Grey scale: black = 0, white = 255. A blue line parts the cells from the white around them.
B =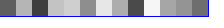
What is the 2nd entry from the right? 148
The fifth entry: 207
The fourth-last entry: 246

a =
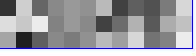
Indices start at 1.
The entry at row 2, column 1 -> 221
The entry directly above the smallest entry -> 200
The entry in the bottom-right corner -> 236
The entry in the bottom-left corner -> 165
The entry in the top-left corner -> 51
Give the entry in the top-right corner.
215
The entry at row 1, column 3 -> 102
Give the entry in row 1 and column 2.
207

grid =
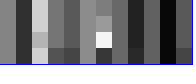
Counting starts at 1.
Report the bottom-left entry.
132
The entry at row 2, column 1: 132
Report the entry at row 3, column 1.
132
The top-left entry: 132
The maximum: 245
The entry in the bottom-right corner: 69
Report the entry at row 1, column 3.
209
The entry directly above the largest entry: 154
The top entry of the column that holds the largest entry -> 125
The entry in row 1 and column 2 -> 48

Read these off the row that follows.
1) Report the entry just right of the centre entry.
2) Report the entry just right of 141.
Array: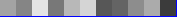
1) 87
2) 171

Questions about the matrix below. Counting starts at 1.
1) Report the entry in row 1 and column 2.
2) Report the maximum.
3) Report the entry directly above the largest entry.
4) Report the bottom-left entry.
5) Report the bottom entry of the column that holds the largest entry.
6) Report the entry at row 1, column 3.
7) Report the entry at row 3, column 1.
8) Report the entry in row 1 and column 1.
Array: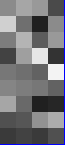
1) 166
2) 243
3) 51
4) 58
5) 80
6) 153
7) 125
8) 139

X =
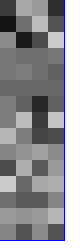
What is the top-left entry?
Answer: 60
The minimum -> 19
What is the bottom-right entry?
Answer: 82
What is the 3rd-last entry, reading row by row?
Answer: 82
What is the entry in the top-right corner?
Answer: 46
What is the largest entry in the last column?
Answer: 203
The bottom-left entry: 133
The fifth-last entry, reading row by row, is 182
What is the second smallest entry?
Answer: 25
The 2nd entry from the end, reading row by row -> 139
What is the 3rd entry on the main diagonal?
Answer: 75
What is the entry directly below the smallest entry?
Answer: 139

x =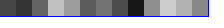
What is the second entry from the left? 51
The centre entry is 114
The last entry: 135
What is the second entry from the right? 177

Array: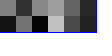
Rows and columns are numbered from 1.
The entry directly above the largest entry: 158
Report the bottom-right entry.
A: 34
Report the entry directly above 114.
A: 48
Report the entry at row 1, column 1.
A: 128

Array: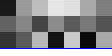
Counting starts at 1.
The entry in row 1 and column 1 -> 25
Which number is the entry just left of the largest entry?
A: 189
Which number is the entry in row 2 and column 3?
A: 68
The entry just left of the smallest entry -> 203
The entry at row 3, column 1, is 52
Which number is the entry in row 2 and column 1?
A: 98

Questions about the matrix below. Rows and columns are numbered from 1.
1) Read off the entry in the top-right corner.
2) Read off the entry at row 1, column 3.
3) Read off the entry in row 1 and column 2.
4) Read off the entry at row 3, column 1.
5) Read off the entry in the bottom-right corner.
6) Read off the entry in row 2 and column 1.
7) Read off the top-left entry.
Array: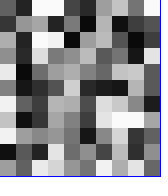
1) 250
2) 250
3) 35
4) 174
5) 103
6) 54
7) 97

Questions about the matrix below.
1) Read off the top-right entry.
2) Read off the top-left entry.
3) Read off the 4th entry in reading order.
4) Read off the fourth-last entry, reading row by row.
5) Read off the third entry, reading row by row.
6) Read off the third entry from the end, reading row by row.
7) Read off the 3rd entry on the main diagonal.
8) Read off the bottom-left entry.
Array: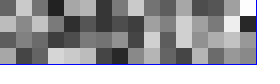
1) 253
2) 100
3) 34
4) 181
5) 115
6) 107
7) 107
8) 167
